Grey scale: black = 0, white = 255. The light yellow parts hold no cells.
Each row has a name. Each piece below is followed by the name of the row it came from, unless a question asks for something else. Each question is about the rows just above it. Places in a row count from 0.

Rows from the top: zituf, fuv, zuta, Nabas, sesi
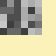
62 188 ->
sesi
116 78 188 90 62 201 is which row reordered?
Nabas
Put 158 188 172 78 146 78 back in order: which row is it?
zuta
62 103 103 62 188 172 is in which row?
sesi
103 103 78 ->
fuv
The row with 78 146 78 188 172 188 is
zituf
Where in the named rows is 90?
Nabas, 2

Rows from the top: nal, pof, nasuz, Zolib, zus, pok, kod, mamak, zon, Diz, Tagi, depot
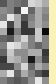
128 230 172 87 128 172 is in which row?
nasuz
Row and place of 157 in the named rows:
pok, 2
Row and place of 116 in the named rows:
nal, 2
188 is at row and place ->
zon, 1
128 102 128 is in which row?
kod
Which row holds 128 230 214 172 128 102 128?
kod

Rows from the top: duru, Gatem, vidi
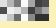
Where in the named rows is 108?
vidi, 2
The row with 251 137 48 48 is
vidi
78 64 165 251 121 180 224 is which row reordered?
duru

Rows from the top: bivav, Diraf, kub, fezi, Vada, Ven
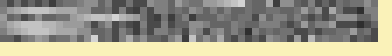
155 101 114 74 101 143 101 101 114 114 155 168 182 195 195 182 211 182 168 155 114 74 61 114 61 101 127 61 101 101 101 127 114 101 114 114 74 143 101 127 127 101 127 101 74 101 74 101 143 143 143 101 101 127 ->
kub
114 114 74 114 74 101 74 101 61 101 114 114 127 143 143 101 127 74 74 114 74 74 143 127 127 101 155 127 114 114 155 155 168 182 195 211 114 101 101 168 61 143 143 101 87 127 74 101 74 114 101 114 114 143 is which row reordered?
bivav
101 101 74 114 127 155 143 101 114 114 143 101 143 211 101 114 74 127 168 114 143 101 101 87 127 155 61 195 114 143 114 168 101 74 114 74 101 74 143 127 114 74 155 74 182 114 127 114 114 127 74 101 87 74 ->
Ven
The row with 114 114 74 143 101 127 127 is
kub

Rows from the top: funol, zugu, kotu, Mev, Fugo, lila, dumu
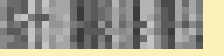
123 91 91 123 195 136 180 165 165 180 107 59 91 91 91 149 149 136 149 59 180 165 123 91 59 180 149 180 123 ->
Fugo
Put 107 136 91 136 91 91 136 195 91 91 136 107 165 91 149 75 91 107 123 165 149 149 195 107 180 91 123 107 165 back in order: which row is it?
Mev
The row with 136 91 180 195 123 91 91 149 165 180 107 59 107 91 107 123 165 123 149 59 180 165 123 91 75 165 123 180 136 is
kotu
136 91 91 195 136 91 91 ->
Mev
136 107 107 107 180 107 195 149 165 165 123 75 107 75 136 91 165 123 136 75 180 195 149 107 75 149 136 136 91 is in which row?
dumu

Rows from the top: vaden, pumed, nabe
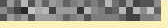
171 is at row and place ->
pumed, 5
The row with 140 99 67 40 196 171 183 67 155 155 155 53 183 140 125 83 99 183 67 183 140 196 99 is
pumed
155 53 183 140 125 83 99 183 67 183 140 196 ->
pumed
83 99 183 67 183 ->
pumed
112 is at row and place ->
vaden, 16
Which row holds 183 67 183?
pumed

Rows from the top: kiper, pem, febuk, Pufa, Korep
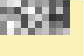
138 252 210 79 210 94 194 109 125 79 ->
Pufa
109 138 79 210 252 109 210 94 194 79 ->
pem
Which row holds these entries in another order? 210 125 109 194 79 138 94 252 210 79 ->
Pufa
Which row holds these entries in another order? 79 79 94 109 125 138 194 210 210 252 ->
Pufa

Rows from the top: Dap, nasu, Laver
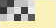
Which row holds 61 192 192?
Dap
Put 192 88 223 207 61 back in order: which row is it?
Laver
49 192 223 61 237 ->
nasu
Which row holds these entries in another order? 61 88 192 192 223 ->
Dap

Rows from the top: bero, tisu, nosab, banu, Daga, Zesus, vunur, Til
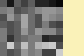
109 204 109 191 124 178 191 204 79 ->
vunur
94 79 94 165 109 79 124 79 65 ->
banu
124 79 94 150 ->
Daga
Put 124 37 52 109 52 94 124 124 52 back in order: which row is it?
Zesus
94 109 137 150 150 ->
tisu
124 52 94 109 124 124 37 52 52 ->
Zesus
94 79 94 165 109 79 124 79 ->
banu

